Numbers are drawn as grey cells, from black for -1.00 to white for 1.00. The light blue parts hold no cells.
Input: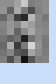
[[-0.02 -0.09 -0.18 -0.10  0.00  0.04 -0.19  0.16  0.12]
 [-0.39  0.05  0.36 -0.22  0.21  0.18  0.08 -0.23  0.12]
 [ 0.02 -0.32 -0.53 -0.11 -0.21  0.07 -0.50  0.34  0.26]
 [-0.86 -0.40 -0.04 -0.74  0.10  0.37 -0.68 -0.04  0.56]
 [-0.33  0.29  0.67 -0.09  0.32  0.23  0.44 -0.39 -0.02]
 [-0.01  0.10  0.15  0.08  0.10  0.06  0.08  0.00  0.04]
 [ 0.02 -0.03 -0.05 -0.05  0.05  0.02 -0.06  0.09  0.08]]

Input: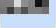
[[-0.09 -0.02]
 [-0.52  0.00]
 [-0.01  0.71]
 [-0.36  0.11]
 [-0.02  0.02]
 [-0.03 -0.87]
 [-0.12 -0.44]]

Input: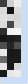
[[-0.80  0.79 -0.17  0.83 -0.39 -0.83 -0.63  0.72  0.76  0.71 -0.52]
 [ 0.81 -0.82 -0.79 -0.82 -0.70 -0.79  0.91 -0.43  0.69 -0.85  0.63]
 [ 0.86  0.69 -0.80 -0.80 -0.39 -0.73  0.93  0.71  0.66  0.72  0.85]]

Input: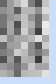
[[ 0.39  0.19 -0.36 -0.01 -0.18  0.51 -0.28 -0.07 -0.07  0.13 -0.19]
 [ 0.26  0.09  0.21  0.10  0.24  0.12  0.30  0.30  0.18  0.24  0.23]
 [-0.18 -0.12 -0.32  0.61  0.27  0.32 -0.20 -0.38  0.28 -0.26  0.46]
 [ 0.44  0.17  0.40  0.47  0.66  0.33  0.62  0.53  0.52  0.43  0.70]
 [ 0.48  0.55  0.33  0.12  0.09  0.44  0.21  0.37  0.18  0.43 -0.01]
 [ 0.51  0.28 -0.54 -0.07 -0.33  0.74 -0.49 -0.16 -0.15  0.14 -0.39]
 [ 0.76  0.30  0.51  0.20  0.60  0.34  0.76  0.84  0.44  0.71  0.53]]

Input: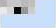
[[ 0.83  0.41]
 [ 0.68  0.55]
 [-0.91  0.56]
 [ 0.18  0.46]
 [ 0.60  0.49]]

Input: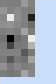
[[-0.03  0.14 -0.04  0.02 -0.02 -0.10 -0.01  0.11  0.07  0.17  0.00]
 [-0.08 -0.04 -0.32  0.03 -0.48 -0.99  0.02  0.15  0.84  0.01 -0.01]
 [-0.04  0.07 -0.06  0.02 -0.06 -0.16 -0.01  0.07  0.12  0.09 -0.01]
 [ 0.28 -0.02 -0.12 -0.30 -0.04 -0.05  0.27  0.00  0.02  0.01  0.21]
 [ 0.06  0.02  0.26 -0.05  0.40  0.85 -0.03 -0.15 -0.75 -0.03  0.00]]

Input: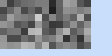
[[ 0.22  0.18 -0.24  0.17 -0.24 -0.44  0.09]
 [ 0.13 -0.42 -0.08  0.07  0.24 -0.19 -0.50]
 [ 0.17 -0.42 -0.07 -0.33  0.03  0.07 -0.27]
 [ 0.43 -0.13 -0.52 -0.22 -0.02 -0.42 -0.15]
 [ 0.37 -0.29  0.42 -0.46 -0.09 -0.21 -0.11]
 [ 0.02  0.17  0.47  0.19  0.59 -0.42 -0.03]
 [ 0.40 -0.08 -0.29 -0.21 -0.39  0.01 -0.02]
 [-0.34  0.00 -0.41 -0.55  0.05 -0.76 -0.66]
 [-0.02  0.25  0.11 -0.52 -0.25 -0.25 -0.22]
 [ 0.08 -0.60  0.40 -0.19 -0.03  0.13  0.27]
 [ 0.00 -0.15 -0.28  0.13 -0.24  0.10  0.19]
 [-0.42 -0.60 -0.08 -0.23  0.39 -0.01 -0.32]
 [-0.23  0.17  0.34  0.09 -0.39  0.09 -0.49]]

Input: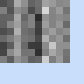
[[-0.02 -0.45 -0.48 -0.18 -0.39 -0.25 -0.22  0.00 -0.38]
 [-0.27  0.09 -0.27 -0.02 -0.29  0.06 -0.21 -0.34 -0.26]
 [ 0.13  0.30  0.25  0.18  0.38  0.25  0.32  0.10  0.34]
 [ 0.00 -0.10 -0.18 -0.08 -0.13 -0.09 -0.19  0.00  0.13]
 [-0.25 -0.08 -0.54 -0.13 -0.19  0.02  0.02 -0.40 -0.22]
 [-0.20 -0.62 -0.55 -0.43 -0.52 -0.49 -0.66 -0.17 -0.14]
 [ 0.61  0.02  0.09  0.38  0.08  0.23  0.15  0.69  0.27]
 [-0.02  0.31  0.55  0.06  0.23  0.03  0.03  0.04  0.21]
 [ 0.19  0.14  0.13  0.18  0.04  0.18  0.08  0.21  0.07]
 [-0.12 -0.09  0.12 -0.13  0.11 -0.17  0.03 -0.09  0.10]]

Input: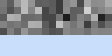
[[-0.39  0.03 -0.29 -0.09 -0.05]
 [-0.01 -0.10  0.39 -0.36 -0.27]
 [-0.21 -0.04  0.33 -0.14  0.19]
 [ 0.17 -0.14 -0.18  0.47  0.45]
 [-0.07  0.37 -0.16  0.04  0.15]
 [-0.07  0.35 -0.12  0.47 -0.26]
 [-0.23 -0.29 -0.44 -0.45 -0.24]
 [-0.36 -0.47 -0.45 -0.27 -0.29]
 [-0.32  0.50 -0.09 -0.54 -0.53]
 [ 0.06  0.09 -0.78  0.08  0.05]
 [-0.03 -0.08 -0.25 -0.26  0.16]
 [-0.01  0.07  0.01 -0.25 -0.43]
 [-0.11 -0.52 -0.08  0.62  0.31]
 [ 0.05 -0.03  0.37 -0.04  0.10]
 [ 0.02 -0.37 -0.73  0.06  0.11]
 [ 0.03 -0.13 -0.38  0.17  0.33]]
